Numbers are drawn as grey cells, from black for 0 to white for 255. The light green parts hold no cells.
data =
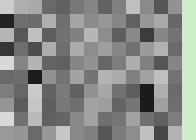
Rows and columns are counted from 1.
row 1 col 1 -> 204
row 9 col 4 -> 96
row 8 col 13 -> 110
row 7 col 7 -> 146
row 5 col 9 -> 125
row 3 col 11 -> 59
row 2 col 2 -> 111
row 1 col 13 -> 146
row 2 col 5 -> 111
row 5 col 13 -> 133
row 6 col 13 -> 115
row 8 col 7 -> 161
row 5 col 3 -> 179
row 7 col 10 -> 95
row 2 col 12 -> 168
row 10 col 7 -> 127
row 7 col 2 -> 102
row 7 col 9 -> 114
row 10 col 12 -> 71
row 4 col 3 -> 77
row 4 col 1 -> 53
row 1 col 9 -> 128
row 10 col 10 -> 140
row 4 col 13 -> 106
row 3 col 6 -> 129
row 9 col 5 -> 101
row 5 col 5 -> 96
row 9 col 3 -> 186
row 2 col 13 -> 103
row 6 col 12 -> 191
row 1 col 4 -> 105
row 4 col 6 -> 171
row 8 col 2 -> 91

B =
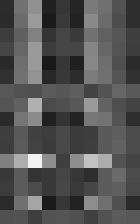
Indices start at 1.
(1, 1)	44
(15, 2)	112
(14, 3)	75
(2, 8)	107
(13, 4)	56
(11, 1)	61
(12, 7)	194
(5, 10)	43
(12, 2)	174
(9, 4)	32
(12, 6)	142
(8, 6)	87
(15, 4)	26
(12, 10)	68
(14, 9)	95
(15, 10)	42
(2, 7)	137
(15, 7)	141
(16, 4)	82
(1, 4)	32
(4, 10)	61
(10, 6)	59
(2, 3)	155
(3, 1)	61
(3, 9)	86
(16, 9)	91
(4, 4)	60
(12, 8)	173
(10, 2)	89
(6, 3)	147
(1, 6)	36
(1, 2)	113
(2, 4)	26
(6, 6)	44
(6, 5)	56

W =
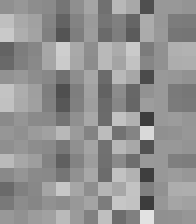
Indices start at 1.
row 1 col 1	144
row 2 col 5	99
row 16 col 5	186
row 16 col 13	145
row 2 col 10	101
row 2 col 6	131
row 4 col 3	134
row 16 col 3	156
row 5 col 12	145
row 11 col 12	152
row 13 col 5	117
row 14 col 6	166
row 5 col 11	134
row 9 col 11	61
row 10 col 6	155
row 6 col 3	141
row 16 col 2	145
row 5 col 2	127
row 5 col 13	173
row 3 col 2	174
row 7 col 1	195
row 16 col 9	109
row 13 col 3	138
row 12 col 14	125
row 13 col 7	168
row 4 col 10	202
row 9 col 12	153
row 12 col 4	131
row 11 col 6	144
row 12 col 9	138
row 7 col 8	98
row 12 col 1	186
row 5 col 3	137
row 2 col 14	123
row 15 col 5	140
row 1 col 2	151
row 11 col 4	138
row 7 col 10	103
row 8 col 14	121
